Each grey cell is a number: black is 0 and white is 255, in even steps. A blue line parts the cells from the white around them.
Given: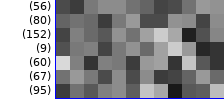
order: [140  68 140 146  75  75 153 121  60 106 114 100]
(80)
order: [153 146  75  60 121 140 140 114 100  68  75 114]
(56)
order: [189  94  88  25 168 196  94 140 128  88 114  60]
(95)
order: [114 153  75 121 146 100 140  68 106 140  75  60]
(80)
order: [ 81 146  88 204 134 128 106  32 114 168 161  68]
(152)

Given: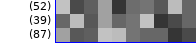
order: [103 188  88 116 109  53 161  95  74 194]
(52)
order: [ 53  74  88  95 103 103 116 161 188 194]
(87)
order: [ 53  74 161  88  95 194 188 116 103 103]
(87)

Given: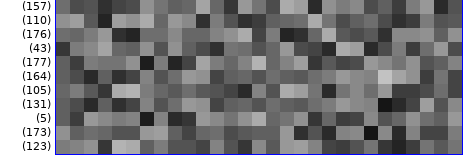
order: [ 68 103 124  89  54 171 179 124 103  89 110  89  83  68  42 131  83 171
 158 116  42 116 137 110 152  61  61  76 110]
(105)
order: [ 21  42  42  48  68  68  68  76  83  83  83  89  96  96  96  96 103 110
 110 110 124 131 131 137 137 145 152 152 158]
(131)
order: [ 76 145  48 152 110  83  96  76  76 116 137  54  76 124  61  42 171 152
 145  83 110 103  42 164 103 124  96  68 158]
(43)

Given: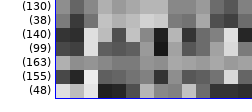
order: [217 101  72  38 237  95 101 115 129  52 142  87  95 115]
(155)
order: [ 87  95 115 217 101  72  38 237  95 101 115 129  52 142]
(155)
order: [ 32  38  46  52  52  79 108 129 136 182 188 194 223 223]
(140)
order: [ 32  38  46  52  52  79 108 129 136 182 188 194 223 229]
(48)

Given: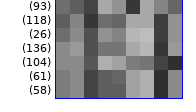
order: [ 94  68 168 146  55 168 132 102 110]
(93)
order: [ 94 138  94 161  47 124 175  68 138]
(58)
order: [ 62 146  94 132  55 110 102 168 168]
(118)
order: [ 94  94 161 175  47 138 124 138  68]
(58)

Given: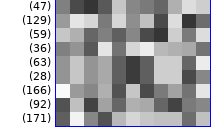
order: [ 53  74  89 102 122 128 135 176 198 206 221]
(47)
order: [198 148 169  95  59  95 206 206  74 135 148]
(28)

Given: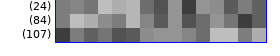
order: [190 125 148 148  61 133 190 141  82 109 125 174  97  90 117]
(107)
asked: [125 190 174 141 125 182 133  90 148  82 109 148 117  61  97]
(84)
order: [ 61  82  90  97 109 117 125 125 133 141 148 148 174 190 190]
(107)
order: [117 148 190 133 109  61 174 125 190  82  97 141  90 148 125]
(107)
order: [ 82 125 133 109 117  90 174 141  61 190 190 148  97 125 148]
(107)
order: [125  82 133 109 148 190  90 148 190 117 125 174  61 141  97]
(107)
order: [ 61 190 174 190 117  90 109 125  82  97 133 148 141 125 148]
(107)

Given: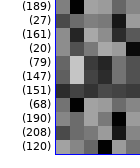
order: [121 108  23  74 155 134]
(208)
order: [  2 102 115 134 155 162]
(120)
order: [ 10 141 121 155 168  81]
(20)
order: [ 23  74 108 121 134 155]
(208)
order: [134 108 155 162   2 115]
(68)
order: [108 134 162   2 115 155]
(68)

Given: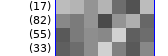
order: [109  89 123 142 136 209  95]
(55)
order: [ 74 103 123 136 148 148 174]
(82)
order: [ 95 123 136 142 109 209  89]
(55)
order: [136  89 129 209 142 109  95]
(33)
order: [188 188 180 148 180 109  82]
(17)

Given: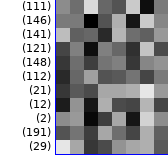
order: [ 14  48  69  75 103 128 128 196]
(121)
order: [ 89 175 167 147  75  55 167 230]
(29)
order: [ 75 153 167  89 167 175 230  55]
(21)

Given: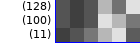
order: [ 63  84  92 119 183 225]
(11)
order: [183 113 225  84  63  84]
(128)
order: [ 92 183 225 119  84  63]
(11)
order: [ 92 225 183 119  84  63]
(11)
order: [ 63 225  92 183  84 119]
(11)
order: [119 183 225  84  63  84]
(100)

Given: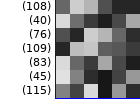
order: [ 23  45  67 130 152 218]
(115)
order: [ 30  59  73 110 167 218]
(40)
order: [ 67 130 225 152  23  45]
(45)
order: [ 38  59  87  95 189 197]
(109)
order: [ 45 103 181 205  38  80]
(76)
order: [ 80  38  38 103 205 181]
(108)

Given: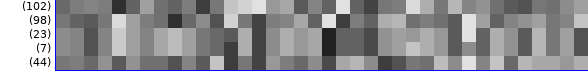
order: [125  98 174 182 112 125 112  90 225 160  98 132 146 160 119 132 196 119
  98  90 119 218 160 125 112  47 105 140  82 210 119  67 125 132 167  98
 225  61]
(98)
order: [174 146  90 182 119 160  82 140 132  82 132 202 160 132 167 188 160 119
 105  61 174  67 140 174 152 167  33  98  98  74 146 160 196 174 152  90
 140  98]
(7)
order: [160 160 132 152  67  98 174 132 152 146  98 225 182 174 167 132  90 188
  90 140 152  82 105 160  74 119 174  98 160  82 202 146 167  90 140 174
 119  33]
(23)

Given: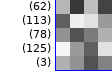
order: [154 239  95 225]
(113)
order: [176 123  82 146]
(78)

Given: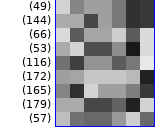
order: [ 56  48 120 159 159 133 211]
(49)
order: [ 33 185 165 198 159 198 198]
(172)

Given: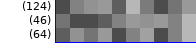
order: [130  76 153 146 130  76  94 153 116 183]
(46)
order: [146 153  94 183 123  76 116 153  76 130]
(124)
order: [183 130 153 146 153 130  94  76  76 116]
(46)
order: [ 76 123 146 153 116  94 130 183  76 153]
(124)
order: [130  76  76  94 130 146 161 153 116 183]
(64)
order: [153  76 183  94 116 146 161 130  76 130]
(64)
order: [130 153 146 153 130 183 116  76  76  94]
(46)

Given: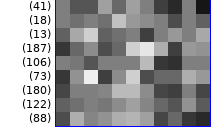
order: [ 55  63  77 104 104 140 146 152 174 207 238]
(73)
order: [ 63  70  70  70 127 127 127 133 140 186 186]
(180)

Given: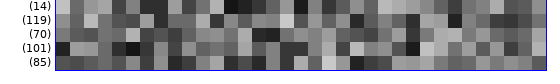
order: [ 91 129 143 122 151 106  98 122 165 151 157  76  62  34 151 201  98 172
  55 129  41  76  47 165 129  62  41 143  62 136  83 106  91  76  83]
(85)
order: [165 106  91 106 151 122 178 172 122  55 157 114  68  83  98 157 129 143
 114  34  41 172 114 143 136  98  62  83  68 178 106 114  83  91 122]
(70)
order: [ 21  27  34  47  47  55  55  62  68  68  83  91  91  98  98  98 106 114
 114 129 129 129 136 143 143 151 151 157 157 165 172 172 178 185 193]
(14)

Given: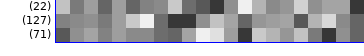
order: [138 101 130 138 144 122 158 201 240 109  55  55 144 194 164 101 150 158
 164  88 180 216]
(127)
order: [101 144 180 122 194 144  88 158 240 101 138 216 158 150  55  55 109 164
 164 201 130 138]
(127)
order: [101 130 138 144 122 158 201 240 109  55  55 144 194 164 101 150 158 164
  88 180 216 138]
(127)

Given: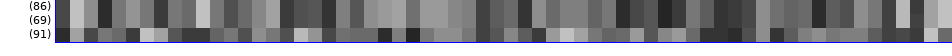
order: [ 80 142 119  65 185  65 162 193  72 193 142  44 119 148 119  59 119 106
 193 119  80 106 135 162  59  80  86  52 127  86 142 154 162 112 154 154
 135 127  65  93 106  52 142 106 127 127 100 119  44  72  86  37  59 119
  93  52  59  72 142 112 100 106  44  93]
(69)
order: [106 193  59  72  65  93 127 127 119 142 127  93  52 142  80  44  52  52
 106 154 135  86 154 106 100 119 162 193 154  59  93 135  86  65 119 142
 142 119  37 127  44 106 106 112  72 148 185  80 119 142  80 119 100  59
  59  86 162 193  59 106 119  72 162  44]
(91)
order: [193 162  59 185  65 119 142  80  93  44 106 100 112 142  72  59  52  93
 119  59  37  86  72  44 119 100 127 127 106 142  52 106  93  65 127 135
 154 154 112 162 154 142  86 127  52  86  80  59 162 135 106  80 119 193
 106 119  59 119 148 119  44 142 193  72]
(86)

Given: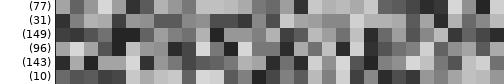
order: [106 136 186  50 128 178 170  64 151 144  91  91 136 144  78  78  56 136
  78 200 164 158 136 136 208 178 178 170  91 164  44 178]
(31)
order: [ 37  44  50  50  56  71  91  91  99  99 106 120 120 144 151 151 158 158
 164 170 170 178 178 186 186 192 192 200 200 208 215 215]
(77)
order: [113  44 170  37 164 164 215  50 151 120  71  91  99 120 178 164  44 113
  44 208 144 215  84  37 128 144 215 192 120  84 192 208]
(143)
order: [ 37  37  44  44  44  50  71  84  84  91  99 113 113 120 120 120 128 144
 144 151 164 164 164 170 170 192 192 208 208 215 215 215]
(96)

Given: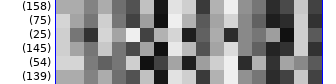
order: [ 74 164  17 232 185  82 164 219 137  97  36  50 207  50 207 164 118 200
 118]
(145)
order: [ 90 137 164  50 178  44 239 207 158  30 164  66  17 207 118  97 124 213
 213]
(54)
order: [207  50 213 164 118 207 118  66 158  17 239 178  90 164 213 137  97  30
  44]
(75)
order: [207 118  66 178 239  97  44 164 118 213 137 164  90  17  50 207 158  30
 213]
(75)
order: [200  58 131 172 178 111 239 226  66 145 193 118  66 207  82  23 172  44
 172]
(139)
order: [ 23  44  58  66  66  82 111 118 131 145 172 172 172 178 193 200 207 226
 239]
(139)
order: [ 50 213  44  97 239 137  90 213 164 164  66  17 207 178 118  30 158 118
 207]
(75)

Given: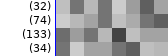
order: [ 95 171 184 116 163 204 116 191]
(74)
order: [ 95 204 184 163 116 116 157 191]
(32)
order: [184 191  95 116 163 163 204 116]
(34)

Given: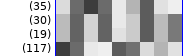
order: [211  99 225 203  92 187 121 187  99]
(19)
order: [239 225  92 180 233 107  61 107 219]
(35)
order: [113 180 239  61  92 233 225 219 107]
(117)
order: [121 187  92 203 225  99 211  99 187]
(19)

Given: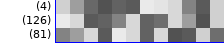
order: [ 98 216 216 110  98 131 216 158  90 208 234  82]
(126)
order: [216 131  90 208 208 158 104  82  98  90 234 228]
(4)
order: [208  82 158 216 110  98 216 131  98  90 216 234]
(126)
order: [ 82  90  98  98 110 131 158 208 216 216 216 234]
(126)
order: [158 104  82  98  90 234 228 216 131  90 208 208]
(4)
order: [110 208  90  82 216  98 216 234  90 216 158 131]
(81)

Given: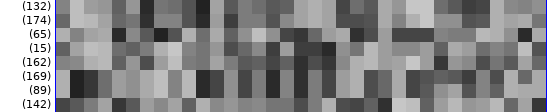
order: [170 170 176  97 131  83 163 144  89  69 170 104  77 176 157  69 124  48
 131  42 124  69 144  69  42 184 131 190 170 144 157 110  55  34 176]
(89)
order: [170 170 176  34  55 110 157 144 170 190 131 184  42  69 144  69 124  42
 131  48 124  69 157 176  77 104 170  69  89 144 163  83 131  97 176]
(89)
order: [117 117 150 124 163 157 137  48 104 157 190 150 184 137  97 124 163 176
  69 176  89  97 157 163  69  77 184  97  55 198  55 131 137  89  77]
(142)
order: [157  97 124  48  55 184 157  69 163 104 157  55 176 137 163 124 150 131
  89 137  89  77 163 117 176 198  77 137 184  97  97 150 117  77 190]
(162)

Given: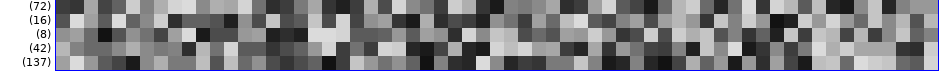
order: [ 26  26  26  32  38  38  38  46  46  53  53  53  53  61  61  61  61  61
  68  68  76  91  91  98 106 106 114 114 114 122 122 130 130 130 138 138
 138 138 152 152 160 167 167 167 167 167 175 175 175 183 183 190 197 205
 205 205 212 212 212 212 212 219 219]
(42)
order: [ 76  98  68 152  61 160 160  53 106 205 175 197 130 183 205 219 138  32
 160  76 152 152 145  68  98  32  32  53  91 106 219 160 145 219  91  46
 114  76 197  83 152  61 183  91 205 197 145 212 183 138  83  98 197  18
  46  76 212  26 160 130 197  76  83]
(8)

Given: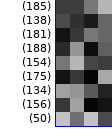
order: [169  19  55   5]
(175)
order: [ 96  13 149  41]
(188)
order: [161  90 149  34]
(134)
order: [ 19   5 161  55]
(156)
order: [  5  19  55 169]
(175)
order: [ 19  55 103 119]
(181)

